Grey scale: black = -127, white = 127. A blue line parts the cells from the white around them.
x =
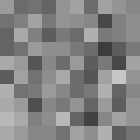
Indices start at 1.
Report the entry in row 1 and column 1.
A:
26
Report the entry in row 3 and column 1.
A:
-27
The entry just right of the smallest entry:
-34
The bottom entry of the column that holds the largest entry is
-34
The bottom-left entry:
41
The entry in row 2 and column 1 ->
-13
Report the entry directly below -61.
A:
14
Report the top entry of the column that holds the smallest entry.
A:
34
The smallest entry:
-67
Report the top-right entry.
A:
7
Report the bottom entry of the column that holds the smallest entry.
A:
48
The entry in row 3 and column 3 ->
0
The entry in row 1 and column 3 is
-13
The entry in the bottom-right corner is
-13
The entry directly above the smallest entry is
-6
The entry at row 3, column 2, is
41
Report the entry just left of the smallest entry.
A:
-19
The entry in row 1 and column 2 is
-19
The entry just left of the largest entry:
34
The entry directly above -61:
-27
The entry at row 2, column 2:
0

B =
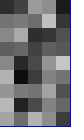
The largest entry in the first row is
27
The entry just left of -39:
-32
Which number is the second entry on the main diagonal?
-5
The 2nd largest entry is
63
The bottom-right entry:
-67
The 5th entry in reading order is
-100
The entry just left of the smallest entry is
50
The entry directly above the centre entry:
-61
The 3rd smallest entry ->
-94
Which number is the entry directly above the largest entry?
-39
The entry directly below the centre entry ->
-67
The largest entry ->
69
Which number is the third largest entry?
56

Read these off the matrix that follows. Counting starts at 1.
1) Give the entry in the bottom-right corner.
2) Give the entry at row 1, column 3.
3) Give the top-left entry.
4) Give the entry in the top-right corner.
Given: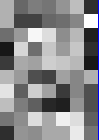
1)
-10
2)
-2
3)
49
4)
-81

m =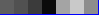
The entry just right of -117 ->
36
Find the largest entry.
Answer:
73

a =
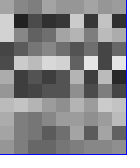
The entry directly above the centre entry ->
82
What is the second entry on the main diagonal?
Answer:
-93
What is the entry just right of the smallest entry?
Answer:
-52
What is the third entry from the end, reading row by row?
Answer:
7
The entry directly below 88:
-65
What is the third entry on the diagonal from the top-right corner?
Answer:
-1
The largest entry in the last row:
22
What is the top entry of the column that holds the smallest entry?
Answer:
7
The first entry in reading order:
36
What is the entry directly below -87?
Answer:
-58
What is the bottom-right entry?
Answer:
15
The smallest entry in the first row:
-1
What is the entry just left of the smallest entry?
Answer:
82
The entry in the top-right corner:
28
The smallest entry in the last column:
-87
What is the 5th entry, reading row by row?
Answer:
22
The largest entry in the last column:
101
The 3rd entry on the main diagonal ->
-30
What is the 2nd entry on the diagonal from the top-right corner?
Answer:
67
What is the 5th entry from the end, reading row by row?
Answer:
-9
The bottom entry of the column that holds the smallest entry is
-1
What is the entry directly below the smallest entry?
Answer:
7
